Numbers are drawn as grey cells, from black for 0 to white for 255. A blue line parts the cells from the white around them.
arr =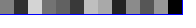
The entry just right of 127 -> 47
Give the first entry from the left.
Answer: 127
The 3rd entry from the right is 86
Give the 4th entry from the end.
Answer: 139

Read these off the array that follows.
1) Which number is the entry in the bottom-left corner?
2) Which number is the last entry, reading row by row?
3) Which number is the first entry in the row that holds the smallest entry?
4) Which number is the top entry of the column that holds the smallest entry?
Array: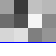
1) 214
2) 149
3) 161
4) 57

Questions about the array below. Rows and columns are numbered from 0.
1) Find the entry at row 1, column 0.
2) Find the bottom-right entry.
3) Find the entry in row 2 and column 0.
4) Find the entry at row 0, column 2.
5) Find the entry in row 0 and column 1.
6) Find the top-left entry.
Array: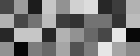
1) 178
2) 137
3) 39
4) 28
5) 156
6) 71

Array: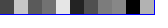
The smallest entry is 1
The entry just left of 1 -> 135
